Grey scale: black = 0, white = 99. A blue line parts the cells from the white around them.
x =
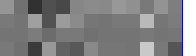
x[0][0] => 58
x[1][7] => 45
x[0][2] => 19
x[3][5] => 34
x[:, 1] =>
[44, 45, 45, 44]
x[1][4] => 60
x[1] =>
[47, 45, 62, 32, 60, 54, 46, 45, 47, 47, 72, 46, 48]
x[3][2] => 23
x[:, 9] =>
[56, 47, 45, 45]
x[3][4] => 38
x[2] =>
[45, 45, 48, 42, 47, 47, 44, 45, 45, 45, 47, 45, 46]
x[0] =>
[58, 44, 19, 31, 28, 52, 54, 53, 59, 56, 47, 57, 49]
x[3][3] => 59
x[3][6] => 53
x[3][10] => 78

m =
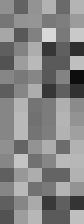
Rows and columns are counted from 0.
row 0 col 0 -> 56
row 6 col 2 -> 67
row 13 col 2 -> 44
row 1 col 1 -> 57
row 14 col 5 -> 20
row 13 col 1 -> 72
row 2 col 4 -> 47
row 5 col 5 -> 5
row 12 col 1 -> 59
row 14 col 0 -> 37
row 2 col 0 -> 65
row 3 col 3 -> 21
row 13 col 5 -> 57
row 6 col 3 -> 21
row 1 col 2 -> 58
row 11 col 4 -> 72
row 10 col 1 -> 39
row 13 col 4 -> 70
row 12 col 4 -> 39
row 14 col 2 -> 66
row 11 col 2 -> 44
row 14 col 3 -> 22
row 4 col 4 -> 35
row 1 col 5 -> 60
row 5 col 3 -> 34
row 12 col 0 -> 37

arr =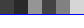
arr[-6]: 24
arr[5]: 83
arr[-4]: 58
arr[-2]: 50

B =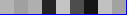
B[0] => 70
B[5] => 30
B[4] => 76
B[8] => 63

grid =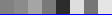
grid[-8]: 50
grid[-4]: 17
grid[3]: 47

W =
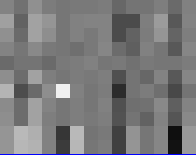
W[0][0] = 51
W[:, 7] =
[48, 51, 51, 52, 46, 49, 48, 50, 49, 47, 48]
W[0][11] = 49
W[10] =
[58, 71, 69, 50, 23, 71, 46, 48, 25, 58, 46, 52, 7, 60]
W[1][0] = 62
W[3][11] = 46
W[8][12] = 33
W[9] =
[58, 72, 68, 50, 21, 72, 45, 47, 25, 57, 46, 52, 6, 59]
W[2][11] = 58
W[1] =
[62, 38, 63, 58, 46, 50, 51, 51, 29, 29, 49, 60, 34, 51]
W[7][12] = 37
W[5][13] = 52
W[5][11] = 51
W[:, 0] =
[51, 62, 56, 51, 41, 55, 70, 54, 55, 58, 58]
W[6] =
[70, 30, 41, 55, 93, 50, 46, 48, 17, 45, 48, 43, 28, 45]
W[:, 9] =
[45, 29, 38, 37, 44, 45, 45, 43, 45, 57, 58]
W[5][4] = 46
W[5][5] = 48
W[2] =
[56, 41, 63, 55, 46, 50, 47, 51, 29, 38, 48, 58, 39, 49]
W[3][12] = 34
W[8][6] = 47

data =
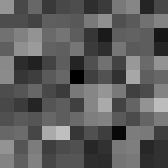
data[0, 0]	58
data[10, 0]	57
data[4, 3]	26
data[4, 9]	59
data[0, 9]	52
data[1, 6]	47
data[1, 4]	36
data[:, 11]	[28, 51, 9, 14, 57, 40, 51, 73, 48, 24, 19, 19]
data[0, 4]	28
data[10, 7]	19
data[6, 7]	58
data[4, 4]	36
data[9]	[40, 42, 27, 66, 74, 21, 31, 24, 3, 48, 47, 24]
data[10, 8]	47
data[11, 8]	45
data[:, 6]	[18, 47, 21, 23, 31, 25, 52, 52, 49, 31, 15, 18]
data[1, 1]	30
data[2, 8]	37
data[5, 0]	54
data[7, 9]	39
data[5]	[54, 21, 24, 35, 40, 0, 25, 32, 19, 65, 37, 40]
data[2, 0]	44
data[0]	[58, 28, 40, 22, 28, 30, 18, 23, 47, 52, 14, 28]
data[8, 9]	29
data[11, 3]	27
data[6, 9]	25
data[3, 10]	36
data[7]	[28, 23, 14, 33, 36, 25, 52, 66, 26, 39, 57, 73]
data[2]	[44, 50, 57, 41, 45, 36, 21, 10, 37, 38, 36, 9]
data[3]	[37, 56, 60, 38, 37, 46, 23, 18, 46, 35, 36, 14]
